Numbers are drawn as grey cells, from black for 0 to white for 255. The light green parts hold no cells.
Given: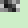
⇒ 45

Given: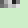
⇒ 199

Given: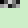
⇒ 29

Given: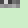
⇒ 153

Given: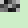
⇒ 168

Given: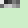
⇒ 203

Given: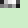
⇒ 109

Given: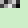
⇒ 231
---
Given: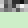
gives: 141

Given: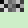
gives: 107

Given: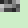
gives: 54

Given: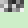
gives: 69

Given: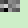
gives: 139

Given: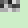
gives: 34

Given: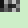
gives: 95

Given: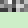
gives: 243

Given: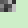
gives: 176
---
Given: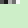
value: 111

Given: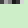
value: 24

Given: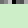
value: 2

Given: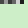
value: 101

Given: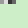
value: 102

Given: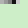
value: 18

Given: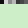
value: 182

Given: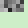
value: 131
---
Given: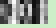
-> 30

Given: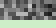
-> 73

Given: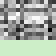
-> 126

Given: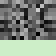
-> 147

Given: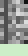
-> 78

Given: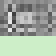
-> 160

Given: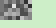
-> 149

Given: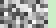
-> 220

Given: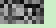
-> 23
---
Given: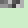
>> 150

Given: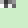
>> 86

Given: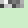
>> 192

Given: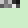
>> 135

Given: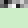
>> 75

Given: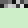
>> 153

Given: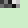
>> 72
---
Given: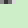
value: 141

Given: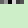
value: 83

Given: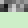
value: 59

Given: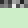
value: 61

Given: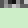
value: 74

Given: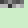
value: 81

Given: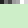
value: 114

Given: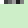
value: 102
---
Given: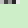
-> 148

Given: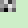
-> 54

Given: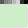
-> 147

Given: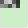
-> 207

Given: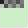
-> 94

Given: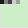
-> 66

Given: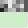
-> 234

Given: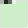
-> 104
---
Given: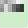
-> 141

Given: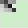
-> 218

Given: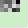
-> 149

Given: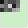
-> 48

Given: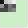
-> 73

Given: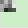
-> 163

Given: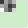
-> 252

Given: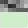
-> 167

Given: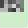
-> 184
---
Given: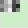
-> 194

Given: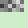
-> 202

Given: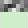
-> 44

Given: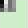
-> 112

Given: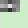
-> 222

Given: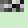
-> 175

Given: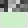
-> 179

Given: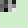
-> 175

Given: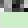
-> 183
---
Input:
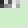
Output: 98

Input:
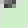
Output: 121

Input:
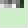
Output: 144

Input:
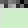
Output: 83

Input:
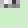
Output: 216

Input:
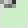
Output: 204

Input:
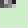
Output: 185

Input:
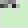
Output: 122

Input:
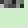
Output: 31

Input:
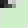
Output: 49
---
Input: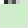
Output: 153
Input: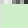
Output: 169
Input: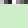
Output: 107
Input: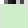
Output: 117
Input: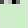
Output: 115
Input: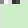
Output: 135
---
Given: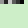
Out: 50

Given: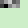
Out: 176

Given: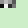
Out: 45

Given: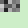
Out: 119

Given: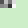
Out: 55

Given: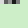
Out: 26

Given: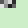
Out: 31
